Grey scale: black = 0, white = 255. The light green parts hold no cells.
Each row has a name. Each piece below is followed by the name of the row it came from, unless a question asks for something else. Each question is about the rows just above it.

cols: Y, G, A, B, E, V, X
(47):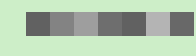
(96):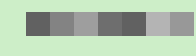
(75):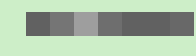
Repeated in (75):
[97]
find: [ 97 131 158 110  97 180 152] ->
(96)
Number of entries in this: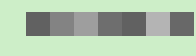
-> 7

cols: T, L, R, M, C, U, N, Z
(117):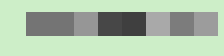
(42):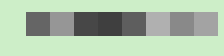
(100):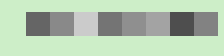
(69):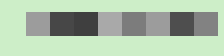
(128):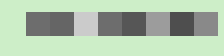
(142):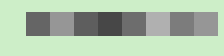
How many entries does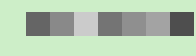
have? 7
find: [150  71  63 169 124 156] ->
(117)
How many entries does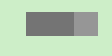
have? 3
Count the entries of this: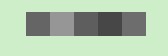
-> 5
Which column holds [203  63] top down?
R
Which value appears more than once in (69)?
[156]

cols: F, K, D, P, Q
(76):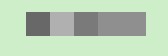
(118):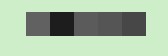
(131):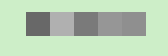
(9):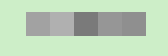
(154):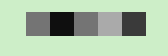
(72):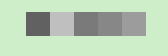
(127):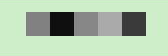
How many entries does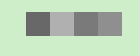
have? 4
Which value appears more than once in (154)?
[116]
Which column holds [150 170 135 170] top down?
P

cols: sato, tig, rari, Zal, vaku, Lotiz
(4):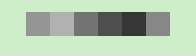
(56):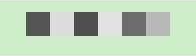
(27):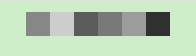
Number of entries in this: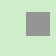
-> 1
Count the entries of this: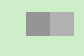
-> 2
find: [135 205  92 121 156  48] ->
(27)
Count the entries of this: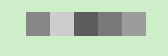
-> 5

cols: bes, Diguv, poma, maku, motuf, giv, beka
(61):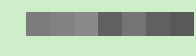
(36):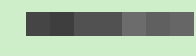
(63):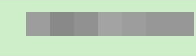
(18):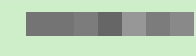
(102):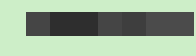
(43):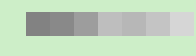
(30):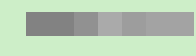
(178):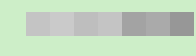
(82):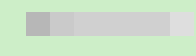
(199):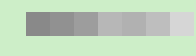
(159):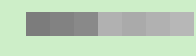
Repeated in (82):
[208]
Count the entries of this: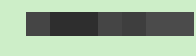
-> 7
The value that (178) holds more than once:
[196]
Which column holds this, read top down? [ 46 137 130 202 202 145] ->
Diguv

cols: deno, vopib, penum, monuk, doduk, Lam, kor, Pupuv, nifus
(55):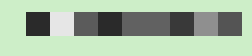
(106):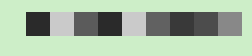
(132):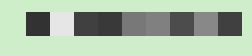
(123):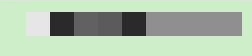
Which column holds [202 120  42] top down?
doduk
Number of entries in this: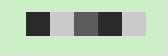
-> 5
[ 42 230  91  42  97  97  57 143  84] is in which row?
(55)
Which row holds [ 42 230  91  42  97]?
(55)
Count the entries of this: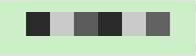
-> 6
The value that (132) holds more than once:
[64]
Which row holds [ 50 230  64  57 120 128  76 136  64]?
(132)

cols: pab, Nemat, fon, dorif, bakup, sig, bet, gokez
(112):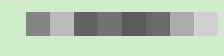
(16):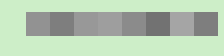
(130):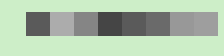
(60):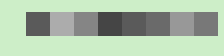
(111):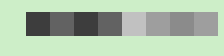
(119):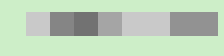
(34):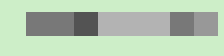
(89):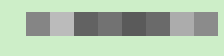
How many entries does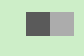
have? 2
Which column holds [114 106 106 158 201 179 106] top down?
sig

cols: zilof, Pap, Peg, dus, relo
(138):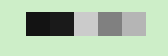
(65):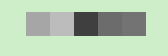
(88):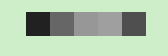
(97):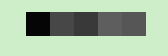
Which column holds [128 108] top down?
dus
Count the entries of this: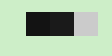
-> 3

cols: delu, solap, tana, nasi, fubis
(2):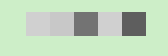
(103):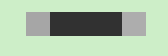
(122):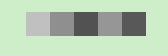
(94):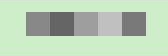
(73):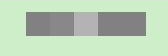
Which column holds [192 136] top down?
delu
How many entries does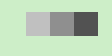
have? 3
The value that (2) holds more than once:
[208]
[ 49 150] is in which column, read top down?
nasi
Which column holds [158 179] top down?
tana
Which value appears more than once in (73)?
[129]
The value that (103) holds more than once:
[49]

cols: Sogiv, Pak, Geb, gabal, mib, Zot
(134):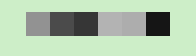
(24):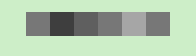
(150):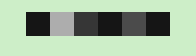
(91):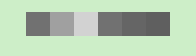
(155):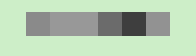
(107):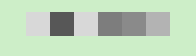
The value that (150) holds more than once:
[21]
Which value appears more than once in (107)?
[216]
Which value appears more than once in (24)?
[119]
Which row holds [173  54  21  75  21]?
(150)

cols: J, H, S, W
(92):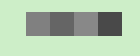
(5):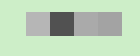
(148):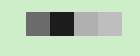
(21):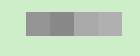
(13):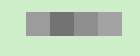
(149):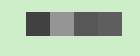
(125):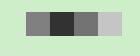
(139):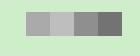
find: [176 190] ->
(148)
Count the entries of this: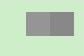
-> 2

